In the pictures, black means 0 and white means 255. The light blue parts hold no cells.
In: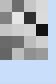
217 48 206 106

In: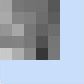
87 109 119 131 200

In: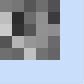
81 144 86 180 111

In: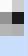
205 147

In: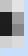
227 30

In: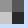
87 199

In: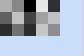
48 160 43

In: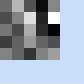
135 36 172 98 132

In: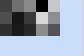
199 215 39
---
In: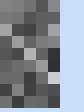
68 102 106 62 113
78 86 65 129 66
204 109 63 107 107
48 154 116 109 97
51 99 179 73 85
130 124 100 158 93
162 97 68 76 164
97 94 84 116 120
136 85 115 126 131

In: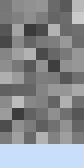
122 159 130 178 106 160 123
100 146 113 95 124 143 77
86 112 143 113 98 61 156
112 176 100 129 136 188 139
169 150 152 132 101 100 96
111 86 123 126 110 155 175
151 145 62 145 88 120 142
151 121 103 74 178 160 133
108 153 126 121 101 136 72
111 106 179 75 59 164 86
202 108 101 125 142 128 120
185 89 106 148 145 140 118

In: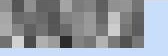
120 82 122 178 118 130 43 156 176 76 209 112
92 117 205 119 154 141 107 87 114 97 132 171
95 127 195 104 152 137 130 85 106 114 107 167
116 148 145 95 131 123 164 99 97 143 85 144

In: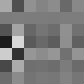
118 130 119 121 116 139 108
107 124 109 113 111 171 72
148 113 150 140 150 49 205
96 143 93 105 90 215 28
113 144 109 117 103 164 84
125 125 123 124 124 125 124
136 105 140 132 145 79 169

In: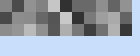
55 178 113 63 120 174 87 144 186 149 140
100 170 158 122 50 200 85 103 139 141 73
146 100 143 105 105 49 198 130 146 75 133

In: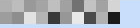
26 177 74 232 151 57 180 226 142 157
213 162 194 114 161 191 164 153 189 177
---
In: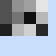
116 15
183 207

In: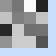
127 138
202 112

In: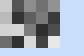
52 95
213 124

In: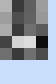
78 98
57 111

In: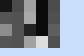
82 169
83 35

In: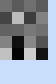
188 61
101 121

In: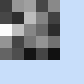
45 188
191 134

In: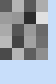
150 45
85 153
